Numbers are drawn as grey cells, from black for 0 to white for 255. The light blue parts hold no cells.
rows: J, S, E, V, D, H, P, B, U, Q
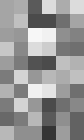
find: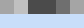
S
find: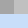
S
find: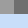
P
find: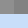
E
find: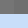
V
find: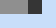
Q

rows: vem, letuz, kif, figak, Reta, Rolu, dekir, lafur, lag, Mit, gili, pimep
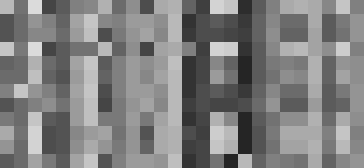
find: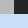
Mit
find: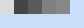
vem
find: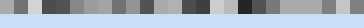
Mit
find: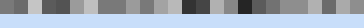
lag

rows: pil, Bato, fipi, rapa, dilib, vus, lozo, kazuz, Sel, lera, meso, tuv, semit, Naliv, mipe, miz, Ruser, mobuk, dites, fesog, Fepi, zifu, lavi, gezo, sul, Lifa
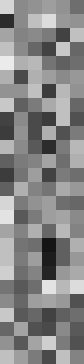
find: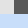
miz
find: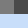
Lifa
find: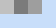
dites
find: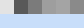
miz
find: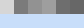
mipe
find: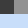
lera
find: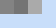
Naliv

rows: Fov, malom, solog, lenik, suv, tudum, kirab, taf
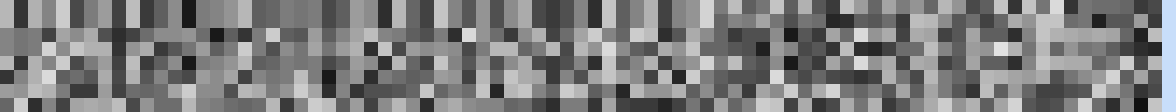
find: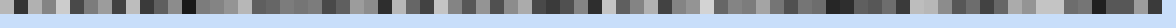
malom
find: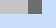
malom

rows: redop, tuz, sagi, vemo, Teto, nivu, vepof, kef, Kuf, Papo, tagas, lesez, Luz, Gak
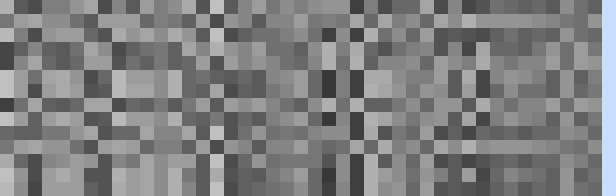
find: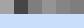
Kuf
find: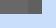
vemo

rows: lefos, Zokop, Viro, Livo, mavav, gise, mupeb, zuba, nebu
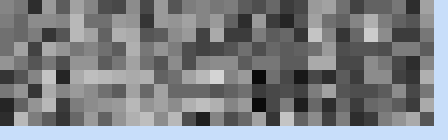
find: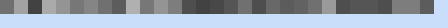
Livo
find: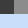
gise
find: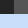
Zokop
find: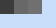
zuba

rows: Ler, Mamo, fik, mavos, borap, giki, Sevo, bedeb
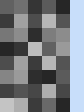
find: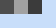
borap
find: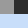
giki
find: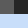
Ler
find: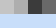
bedeb

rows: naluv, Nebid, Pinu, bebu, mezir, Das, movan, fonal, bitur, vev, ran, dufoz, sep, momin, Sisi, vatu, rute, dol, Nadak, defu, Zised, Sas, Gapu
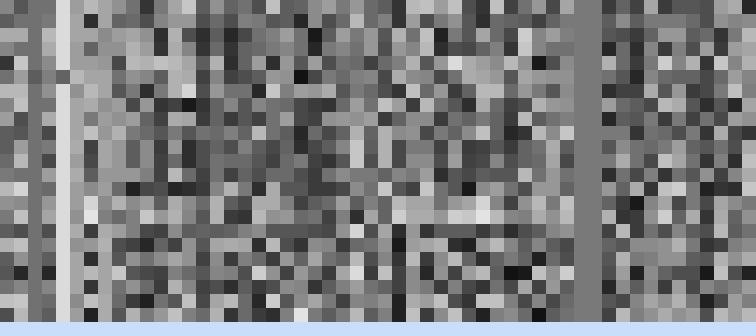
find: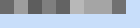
Sisi
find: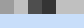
Sas
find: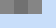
Zised
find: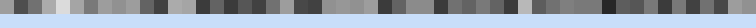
bitur
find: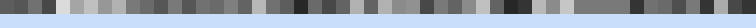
vev
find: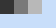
Pinu
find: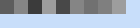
Zised

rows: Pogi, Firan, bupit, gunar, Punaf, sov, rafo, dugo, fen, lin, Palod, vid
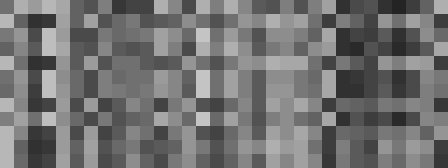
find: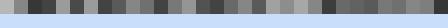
dugo
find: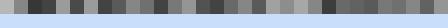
lin
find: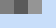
rafo
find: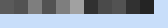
Pogi

